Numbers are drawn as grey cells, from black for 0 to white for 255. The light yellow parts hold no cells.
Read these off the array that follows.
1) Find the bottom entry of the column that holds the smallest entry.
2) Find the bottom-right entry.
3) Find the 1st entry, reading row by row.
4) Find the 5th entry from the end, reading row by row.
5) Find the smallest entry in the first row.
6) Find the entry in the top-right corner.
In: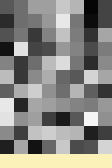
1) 82
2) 212
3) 88
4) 103
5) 5
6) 68

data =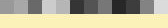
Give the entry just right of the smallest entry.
61
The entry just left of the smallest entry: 119

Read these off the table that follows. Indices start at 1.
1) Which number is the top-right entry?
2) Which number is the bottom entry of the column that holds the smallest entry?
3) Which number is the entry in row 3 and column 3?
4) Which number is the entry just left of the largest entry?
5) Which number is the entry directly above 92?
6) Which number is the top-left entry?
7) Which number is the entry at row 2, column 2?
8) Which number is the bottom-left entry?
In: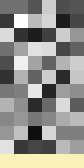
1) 85
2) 70
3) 29
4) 56
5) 142
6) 112
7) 254
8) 225
